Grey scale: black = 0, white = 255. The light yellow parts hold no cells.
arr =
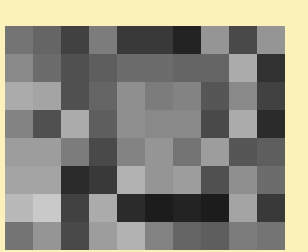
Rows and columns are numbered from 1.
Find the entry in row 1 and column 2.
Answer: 101
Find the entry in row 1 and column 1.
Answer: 116
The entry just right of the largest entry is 65
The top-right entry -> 149
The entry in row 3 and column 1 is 171
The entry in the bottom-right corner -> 116
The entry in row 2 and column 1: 137
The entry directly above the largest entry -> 164
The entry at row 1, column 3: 65
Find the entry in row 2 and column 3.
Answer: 80
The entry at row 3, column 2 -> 164
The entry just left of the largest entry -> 185
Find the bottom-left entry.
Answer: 116

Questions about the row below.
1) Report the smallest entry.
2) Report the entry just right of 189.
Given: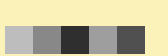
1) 47
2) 136

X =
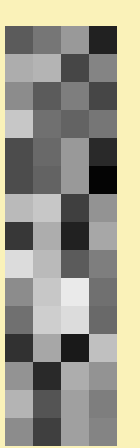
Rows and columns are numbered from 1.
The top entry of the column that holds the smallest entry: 33
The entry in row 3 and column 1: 140
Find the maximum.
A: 234
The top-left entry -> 91
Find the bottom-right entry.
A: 132
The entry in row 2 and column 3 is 70
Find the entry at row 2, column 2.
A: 180
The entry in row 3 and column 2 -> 91
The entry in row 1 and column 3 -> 153
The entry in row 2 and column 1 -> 173
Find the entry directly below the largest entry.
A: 220
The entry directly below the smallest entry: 147
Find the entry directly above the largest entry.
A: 91
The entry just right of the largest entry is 112
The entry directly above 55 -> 186
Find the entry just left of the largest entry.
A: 199
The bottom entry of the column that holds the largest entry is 160
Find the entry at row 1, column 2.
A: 118

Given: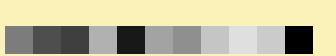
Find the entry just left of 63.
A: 78
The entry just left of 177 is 63

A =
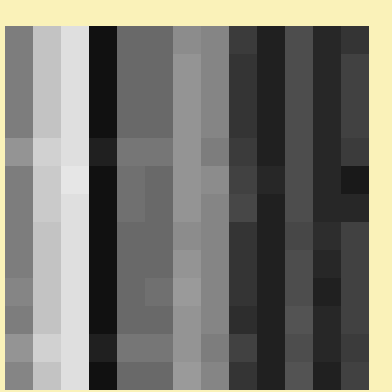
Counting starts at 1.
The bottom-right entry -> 65
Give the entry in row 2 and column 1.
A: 125
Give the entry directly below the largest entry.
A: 223
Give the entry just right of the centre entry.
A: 133
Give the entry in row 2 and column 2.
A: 195
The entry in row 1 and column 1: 125
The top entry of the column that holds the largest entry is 223
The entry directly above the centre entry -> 148
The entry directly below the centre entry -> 140
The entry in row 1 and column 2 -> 195
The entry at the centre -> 148
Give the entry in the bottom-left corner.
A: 133
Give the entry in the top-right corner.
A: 52
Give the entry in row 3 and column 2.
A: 195
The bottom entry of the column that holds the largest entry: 223
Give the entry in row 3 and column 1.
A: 125
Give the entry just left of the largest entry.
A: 202
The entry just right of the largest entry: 17
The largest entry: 230
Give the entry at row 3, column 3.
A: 223

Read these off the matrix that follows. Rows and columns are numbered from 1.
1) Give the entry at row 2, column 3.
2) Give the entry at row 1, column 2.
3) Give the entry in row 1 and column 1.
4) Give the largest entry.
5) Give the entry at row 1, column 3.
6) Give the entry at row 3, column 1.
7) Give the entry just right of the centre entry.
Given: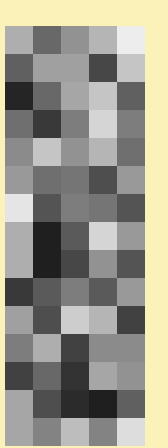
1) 160
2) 104
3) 174
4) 237
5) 146
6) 37
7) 213

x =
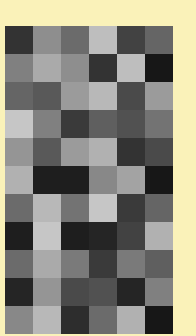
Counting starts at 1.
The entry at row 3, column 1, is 101
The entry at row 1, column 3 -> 107
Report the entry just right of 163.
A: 23
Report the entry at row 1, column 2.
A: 142
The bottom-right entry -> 23
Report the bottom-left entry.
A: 136
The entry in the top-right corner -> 101
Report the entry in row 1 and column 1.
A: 51
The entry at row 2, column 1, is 128

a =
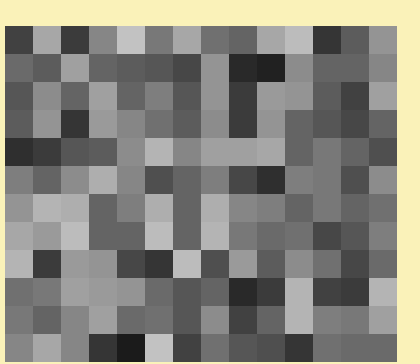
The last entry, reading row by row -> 106
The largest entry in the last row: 194
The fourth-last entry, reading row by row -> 53
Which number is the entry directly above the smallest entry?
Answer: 106
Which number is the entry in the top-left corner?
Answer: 65
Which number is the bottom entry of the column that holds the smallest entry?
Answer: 27
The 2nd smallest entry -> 33
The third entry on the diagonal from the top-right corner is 92
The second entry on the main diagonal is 92
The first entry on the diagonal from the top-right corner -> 148
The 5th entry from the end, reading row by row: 79
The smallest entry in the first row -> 53
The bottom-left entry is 134
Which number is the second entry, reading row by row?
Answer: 167
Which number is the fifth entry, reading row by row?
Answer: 194
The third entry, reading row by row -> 59

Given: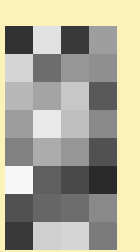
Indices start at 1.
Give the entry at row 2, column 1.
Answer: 213
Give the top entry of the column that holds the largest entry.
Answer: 50
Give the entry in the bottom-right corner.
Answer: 123
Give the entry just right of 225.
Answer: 57
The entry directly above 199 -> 150
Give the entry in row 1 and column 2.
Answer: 225
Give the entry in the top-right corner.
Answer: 158
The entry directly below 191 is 150
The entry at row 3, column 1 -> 184
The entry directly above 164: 109

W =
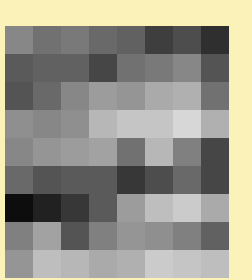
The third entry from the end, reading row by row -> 203
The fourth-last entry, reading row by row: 176
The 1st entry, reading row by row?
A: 135
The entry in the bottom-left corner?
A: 149
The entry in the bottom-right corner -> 190
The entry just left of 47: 77
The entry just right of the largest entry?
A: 176
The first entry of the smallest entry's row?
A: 13
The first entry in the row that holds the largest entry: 143
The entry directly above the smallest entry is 105
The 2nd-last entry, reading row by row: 197
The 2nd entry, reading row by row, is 113
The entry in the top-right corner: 47
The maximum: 215
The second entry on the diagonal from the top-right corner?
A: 135
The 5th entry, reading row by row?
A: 97

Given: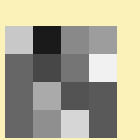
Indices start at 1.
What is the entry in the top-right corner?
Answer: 157
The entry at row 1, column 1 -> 200
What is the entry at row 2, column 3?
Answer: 117
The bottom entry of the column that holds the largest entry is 89
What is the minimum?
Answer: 26
